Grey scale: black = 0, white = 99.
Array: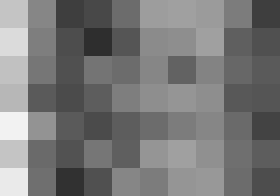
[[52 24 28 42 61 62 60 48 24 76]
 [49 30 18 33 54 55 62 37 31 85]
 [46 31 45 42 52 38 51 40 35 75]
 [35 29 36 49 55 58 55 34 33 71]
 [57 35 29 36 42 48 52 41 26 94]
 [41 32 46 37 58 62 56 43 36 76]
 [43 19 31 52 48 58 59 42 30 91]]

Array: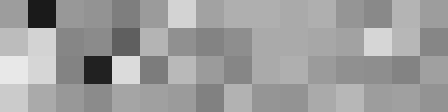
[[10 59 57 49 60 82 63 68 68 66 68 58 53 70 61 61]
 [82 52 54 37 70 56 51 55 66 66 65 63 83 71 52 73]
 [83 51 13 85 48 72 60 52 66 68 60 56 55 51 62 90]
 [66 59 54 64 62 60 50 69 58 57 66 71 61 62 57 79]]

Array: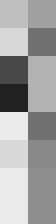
[[62 74]
 [44 84]
 [69 28]
 [69 13]
 [44 91]
 [53 84]
 [55 91]
 [55 91]]

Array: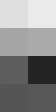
[[91 86]
 [66 64]
 [14 36]
 [34 33]]

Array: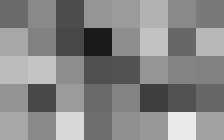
[[53 30 58 60 69 53 47 41]
 [50 28 10 55 75 40 71 65]
 [76 55 31 32 58 51 50 73]
 [28 60 41 51 24 32 40 57]
 [53 84 43 56 59 91 63 65]]

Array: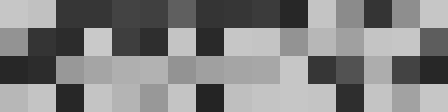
[[75 21 21 26 25 37 20 21 23 15 76 54 20 55 77 77]
 [20 17 78 24 18 76 16 77 76 57 71 62 76 77 36 57]
 [17 59 64 68 69 57 62 64 65 77 21 32 67 26 15 15]
 [76 15 76 70 59 76 14 74 76 77 76 18 76 63 77 71]]
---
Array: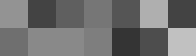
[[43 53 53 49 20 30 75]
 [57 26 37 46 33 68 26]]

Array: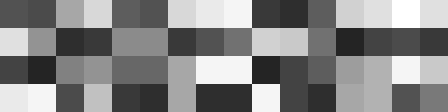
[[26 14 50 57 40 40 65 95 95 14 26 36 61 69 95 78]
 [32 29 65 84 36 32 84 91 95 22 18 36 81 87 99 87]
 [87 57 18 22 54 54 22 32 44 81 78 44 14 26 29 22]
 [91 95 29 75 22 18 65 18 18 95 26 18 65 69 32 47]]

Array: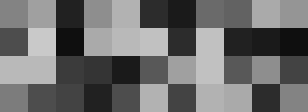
[[30 78  6 66 72 75 17 75 13 10  6]
 [48 30 26 13 30 69 26 69 66 17 51]
 [51 62 13 55 69 17 10 41 38 66 58]
 [72 72 23 20 10 34 62 75 34 55 26]]

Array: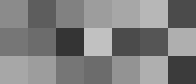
[[46 42 20 75 29 33 68]
 [54 36 50 61 65 71 29]
 [65 61 46 42 57 68 23]]

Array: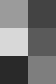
[[16 49]
 [60 26]
 [84 35]]

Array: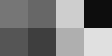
[[33 24 68 87]
 [46 40 80  5]]
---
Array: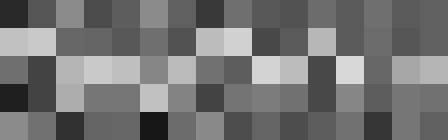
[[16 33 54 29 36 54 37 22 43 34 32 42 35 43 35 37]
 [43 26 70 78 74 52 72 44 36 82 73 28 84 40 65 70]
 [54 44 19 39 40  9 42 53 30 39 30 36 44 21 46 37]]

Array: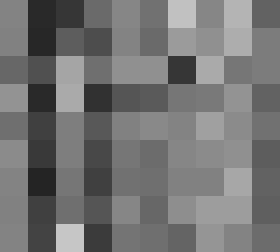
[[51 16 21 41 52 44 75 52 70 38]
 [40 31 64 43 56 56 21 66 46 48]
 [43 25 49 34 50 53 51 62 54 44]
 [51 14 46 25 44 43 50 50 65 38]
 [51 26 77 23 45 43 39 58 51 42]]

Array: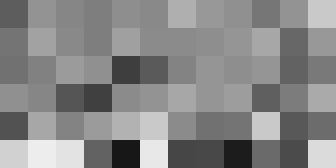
[[36 57 52 49 55 53 68 59 56 46 57 78]
 [44 50 60 56 24 35 51 58 55 58 38 47]
 [32 65 51 60 69 78 54 44 45 78 34 42]]

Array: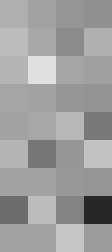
[[68 63 58 56]
 [70 87 64 62]
 [63 65 71 47]
 [63 63 59 58]
 [63 63 77 60]]

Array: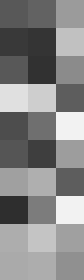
[[34 38 60]
 [34 19 54]
 [30 43 94]
 [62 68 36]
 [67 76 62]]

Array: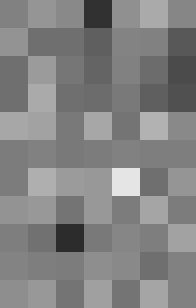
[[50 58 53 19 56 66 52]
 [43 60 46 39 50 42 29]
 [65 63 47 65 45 69 53]
 [48 68 60 59 89 43 58]
 [49 44 17 47 52 49 63]
 [55 59 45 62 45 64 50]]

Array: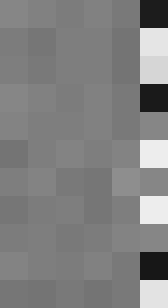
[[52 50 48 50 47 11]
 [49 47 49 49 45 83]
 [51 49 49 50 47 52]
 [49 51 47 46 55 52]
 [48 49 47 48 51 52]
 [46 45 47 45 47 88]]

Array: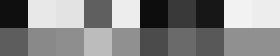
[[ 6 90 88 37 92  5 22  9 94 92]]
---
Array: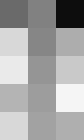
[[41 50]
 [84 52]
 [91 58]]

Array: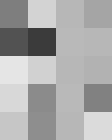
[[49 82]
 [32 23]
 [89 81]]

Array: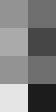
[[57 43]
 [66 27]
 [57 43]]

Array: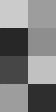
[[79 61]
 [15 55]
 [27 75]]

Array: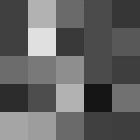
[[25 69]
 [25 87]
 [42 47]]

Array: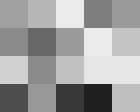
[[62 71]
 [54 40]
 [81 54]]
